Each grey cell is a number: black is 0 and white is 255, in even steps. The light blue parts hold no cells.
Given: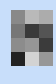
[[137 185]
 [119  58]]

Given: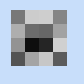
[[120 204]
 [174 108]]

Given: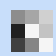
[[141 166]
 [ 32 245]]

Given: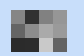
[[134  49]
 [101 141]]

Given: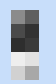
[[139  95]
 [ 74  50]]

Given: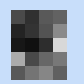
[[74 48]
 [35 51]]
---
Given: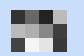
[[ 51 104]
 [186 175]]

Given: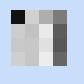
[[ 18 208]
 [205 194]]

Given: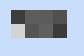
[[ 60  93]
 [211  85]]

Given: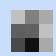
[[192 128]
 [ 95  97]]

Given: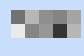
[[114 182]
 [234 133]]

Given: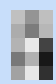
[[192 148]
 [172 124]]

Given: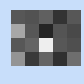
[[ 87  82]
 [167  87]]

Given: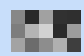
[[135  41]
 [125 180]]

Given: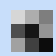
[[214 173]
 [ 77  22]]
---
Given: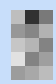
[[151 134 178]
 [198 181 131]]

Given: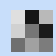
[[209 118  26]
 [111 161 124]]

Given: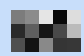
[[ 42  95  22]
 [ 79  19 137]]

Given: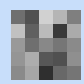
[[193  96 187]
 [153 111 136]]

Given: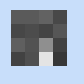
[[ 71  76  68]
 [ 95  82 143]]

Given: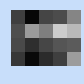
[[ 78 155 127]
 [ 73  46  70]]

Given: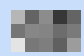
[[117 135 132]
 [228 120 126]]
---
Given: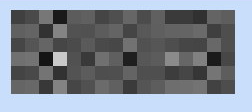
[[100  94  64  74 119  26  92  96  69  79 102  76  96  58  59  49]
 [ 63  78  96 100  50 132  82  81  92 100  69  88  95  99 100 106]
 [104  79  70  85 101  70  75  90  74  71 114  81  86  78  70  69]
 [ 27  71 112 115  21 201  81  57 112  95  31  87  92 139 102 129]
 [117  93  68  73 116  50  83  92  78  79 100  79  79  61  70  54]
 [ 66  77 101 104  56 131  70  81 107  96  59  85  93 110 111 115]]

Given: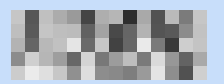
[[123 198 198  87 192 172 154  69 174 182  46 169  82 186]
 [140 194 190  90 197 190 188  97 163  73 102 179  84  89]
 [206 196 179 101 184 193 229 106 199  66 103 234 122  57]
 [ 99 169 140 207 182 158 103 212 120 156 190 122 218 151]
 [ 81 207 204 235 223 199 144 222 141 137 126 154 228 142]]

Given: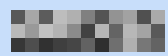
[[ 80 170  88 167  92 189 176 128  84 147 162]
 [164  89 185 153 194 179 139  66 182 100 183]
 [119  99  55  78  49  63  70  98  47 111 176]]

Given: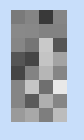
[[ 57 133 122 133]
 [130 130 137 136]
 [201  85 134 117]
 [196 163  85  69]
 [182 133  69 131]
 [111 232 133 197]
 [175 133 133  91]
 [126 188 154 168]]

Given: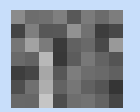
[[107 125 139 109 112 127  88 123]
 [ 61  72  68 127  87  88 146 113]
 [ 73 153 118 162 123  58  97 105]
 [ 99  84 106  99 184  56  92 120]
 [105  96  61  70 167  87 125 109]
 [ 85  53  78 112 174  99 118  97]
 [ 99  69 104 103 197  77 110 114]]

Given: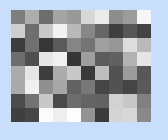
[[156 246 126 173 109 164 153 215 235 141]
 [ 87  67 206 110 200 242 185 135 102  63]
 [221 185  60 112  54  90 134 116 159 150]
 [179 229 109  80 230 240  53 159  92  97]
 [156  88 171 229  61 172 200  57 190  81]
 [ 69  89 170 240 143 167  98 120  70  82]
 [199 128  75 115 200  73 109 100  98 210]
 [216 137  63  70 251 238 253 147  59 212]]

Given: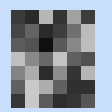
[[161  61  58  42 182  52]
 [112 187  69  99  42  62]
 [135 189  92  83  15  89]
 [ 96  81 191 137 103 195]
 [ 52 181 131 173  43 141]
 [ 48  48  96 201 173  97]
 [ 53  86  54 200  91  45]]

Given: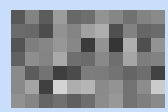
[[131 138  88 131  92 156 104 110 147 134 113]
 [102 107 107 104  77 146 132 161 174  79 130]
 [ 79 147  84 126 134 151 135  59 147  53 174]
 [125 130  97 142 132 169 111 107 137 111 165]
 [110  66 138  92 115  63  75 125 123 115 101]
 [140 203 137 164  64 211 174 181 138 147 114]
 [126 138 145 133 101 112  95 110 140 152 114]]

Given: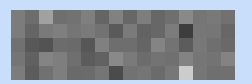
[[121 113 124 109 161 111 114 127 101 129 103 126 103 111 137 117]
 [118 103 124 101 122 127 117 122 114  90 122  99 103 124  61 119]
 [111 105 113  88  83 108 106  87 128 110 110 101 132 115  92 120]
 [115 131 117  97 132 126 111  92  98 137 122 108 115 112 131 118]
 [111 112 124  92 113 126 106 107 117  75 114 117 107 119 204 118]]
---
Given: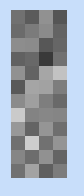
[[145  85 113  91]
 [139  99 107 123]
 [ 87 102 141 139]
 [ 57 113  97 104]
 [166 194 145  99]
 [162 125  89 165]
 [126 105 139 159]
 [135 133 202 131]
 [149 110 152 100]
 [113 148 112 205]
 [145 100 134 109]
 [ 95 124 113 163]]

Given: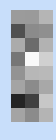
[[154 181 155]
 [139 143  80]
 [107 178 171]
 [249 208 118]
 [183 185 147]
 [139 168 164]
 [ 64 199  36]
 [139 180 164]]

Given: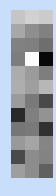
[[209 203 197]
 [142 129 167]
 [127 110 129]
 [251   8 125]
 [155 126 172]
 [159 183 174]
 [121  73 155]
 [128 147  41]
 [122  49 118]
 [165 133 153]
 [140 131  74]
 [141  96 158]]

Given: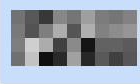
[[117 130 114  88  56 135 117 159 124]
 [140 149 121  83 126 173  85 175 129]
 [ 98  91 126 207 172  65 138  21  98]
 [ 64  86 112 194  15  41 161  39  89]]

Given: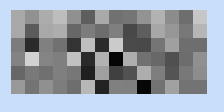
[[110 198 168 145 172 189 144  94 169 113 117 147 178 140]
 [120 182 168  91 168 173 103 124 109 127  72  94 167 150]
 [110 110 124  42 128 113  51 190  43 203  74  73 117 160]
 [109 144 131 210 132 127 193  42 178   5 174 113 104  80]
 [120 141 103 121 112 127 119  31 159  64  81 173 126  84]
 [115 115 153 116 144 125 110 183  35 128 127   7 114 161]]

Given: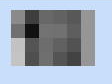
[[ 88 150 138  62 104  98]
 [ 94 150 112  17 114 113]
 [ 82 150 194  84 109  97]
 [ 67 150 195  79 111  84]]
